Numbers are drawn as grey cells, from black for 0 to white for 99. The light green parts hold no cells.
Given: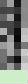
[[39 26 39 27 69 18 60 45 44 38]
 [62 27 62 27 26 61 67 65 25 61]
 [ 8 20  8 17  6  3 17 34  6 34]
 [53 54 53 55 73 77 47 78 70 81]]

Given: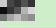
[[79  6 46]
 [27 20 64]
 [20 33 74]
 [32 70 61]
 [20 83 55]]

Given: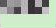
[[35 71]
 [61 54]
 [58 26]
 [70 71]
 [20 20]
 [69 23]
 [25 75]]

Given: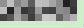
[[56 74 26]
 [74 14 34]
 [52 61 64]
 [60 21 47]
 [36 27 24]
 [74 61 48]
 [73 28 78]
 [64 25 76]
 [53 55 38]
 [13 52 55]
 [24 21 68]]

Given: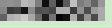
[[55 52 38]
 [56 22 68]
 [54 26 71]
 [72  8 78]
 [68 54 65]
 [49 31 43]
 [ 6 33 12]
 [37 27 45]
 [ 6 68  3]
 [35 68  7]
 [75 23 67]
 [48 56 25]
 [54 30 58]
 [39 60 29]
 [59 66 66]]

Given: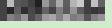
[[26 26 26]
 [73 15 50]
 [34 37 44]
 [32 18 58]
 [25 28 29]
 [13 20 39]
 [59 39 60]
 [40 26 65]
 [66 49 51]
 [37 35 66]
 [70 58 48]
 [78 36 52]
 [25 25 33]
 [75 21 50]
 [38 25 57]]
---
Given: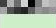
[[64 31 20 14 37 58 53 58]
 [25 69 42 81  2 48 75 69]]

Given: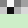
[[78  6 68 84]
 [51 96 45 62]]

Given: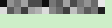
[[85 35 52 24 63 69 85 52 41 24 74 52 35 46 12]
 [ 6 57 46 63 29 29  6 46 35 63 29 46 57 41 90]]

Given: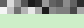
[[95 75 43 70 90 65 11 54 49 49 28 65]
 [38 85 59 33 11 17 59 38 33 54 38 17]]

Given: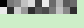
[[91 18 80 59 18 35 29 47 75 53 18]
 [ 1 47 53 75 85 24 91 41 69 35 41]]

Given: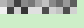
[[93 25 81 20 87 87 30 81 75 30 81]
 [70 59 25 53 47 64 75 53 41 59 36]]
